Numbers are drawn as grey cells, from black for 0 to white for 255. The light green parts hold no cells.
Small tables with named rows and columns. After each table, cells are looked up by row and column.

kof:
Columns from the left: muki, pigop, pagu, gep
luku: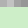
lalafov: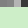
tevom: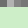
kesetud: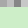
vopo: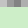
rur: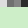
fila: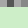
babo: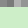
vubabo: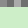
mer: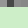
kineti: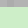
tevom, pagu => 132
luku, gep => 150
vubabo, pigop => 110
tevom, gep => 118
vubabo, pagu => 170
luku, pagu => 162
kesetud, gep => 199
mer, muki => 150
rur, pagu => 132
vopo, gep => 174

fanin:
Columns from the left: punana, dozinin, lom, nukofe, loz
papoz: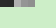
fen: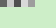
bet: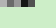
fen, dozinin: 203
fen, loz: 157
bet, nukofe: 21
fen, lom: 79
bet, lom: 152
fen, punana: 99
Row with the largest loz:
fen

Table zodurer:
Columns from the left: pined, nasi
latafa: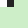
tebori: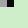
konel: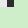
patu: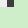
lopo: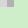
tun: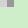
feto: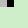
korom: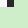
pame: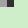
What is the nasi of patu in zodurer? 61
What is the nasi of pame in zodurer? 49
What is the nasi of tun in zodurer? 153
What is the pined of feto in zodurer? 186
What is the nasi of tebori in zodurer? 9
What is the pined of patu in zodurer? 239
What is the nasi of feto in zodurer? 1

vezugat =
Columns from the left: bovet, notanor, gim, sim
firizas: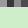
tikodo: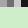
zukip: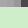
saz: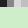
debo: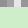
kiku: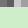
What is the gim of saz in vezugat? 217
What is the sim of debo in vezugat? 150
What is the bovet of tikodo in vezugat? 166
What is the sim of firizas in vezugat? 76
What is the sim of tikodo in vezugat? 23
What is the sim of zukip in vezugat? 73
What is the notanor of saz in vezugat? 135
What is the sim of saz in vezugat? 191
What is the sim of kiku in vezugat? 159
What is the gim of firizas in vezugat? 139
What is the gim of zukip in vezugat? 151
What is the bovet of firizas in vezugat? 155
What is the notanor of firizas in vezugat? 55
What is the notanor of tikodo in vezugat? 112
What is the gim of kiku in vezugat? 202
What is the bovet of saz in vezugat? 33
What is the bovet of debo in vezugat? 145

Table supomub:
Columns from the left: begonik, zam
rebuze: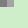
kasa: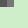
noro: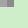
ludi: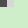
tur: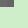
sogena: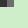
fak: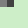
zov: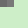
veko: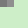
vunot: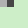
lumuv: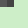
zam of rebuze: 164
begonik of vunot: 177
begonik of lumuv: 87
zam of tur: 101
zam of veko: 143
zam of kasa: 119
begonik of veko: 121
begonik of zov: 107
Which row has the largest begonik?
vunot

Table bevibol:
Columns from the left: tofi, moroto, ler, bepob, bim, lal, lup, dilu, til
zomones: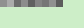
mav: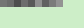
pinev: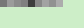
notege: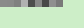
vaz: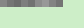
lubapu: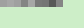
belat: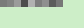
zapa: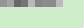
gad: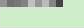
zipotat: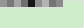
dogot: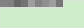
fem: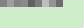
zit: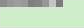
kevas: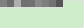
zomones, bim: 96
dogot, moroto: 128
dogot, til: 118
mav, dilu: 123
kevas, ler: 174
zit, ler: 157
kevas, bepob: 112
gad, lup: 187
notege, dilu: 143
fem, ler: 131
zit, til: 123
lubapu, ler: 160
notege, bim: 77
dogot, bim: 158
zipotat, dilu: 117
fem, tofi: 131
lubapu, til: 133

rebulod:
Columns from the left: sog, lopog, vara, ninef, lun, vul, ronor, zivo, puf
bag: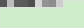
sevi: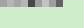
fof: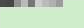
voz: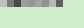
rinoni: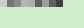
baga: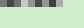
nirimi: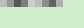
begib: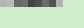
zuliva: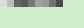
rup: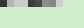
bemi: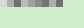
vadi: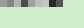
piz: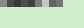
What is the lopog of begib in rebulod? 186
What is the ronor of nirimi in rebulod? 140
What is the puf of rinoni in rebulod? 62
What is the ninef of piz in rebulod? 78
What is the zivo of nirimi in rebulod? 100
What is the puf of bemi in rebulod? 113
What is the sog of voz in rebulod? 191
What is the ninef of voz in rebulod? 156
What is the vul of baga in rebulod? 73
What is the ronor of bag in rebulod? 148
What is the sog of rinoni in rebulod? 204
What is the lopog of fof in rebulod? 70
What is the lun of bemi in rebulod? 160
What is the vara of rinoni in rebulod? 139
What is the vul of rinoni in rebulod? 96
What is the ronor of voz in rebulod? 146
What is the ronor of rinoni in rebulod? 158
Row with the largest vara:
rup

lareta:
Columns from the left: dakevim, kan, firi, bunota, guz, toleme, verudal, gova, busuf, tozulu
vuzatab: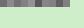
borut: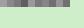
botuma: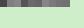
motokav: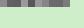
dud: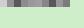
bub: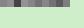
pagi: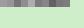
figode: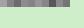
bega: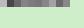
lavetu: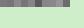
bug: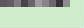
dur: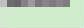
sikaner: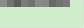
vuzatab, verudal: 134
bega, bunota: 132
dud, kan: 146
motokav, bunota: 154
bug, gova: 105
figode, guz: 132
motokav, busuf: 105
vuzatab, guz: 147
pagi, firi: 117
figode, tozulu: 116
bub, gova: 114
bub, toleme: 115
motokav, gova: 107
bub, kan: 143
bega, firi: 104
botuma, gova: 122
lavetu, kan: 117
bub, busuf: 91

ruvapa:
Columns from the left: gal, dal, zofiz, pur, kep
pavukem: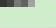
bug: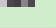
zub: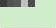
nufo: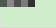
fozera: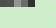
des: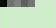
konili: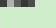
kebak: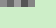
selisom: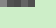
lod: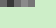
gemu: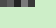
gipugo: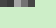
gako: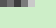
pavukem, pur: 98
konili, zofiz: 92
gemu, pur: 122
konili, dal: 176
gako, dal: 114
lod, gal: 105
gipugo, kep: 70
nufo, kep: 49
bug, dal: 73
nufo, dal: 136
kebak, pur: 85
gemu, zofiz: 36
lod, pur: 139
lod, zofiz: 110
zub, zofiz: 88
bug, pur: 133
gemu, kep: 56
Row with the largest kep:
gako

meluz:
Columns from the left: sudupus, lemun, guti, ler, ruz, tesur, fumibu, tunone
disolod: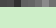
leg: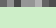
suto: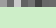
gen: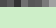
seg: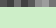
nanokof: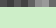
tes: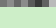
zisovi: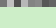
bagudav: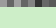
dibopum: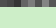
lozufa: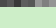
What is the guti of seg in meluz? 111
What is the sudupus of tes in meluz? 117
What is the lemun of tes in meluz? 140
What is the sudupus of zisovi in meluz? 118
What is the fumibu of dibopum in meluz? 132
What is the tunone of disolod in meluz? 112
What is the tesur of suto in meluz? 66
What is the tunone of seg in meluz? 116
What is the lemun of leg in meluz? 146
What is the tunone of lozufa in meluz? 149
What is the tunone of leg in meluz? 78
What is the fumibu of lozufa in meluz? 127
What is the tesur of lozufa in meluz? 151
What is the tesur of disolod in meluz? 113
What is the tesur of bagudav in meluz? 52
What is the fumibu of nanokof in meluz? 154
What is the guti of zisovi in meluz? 81

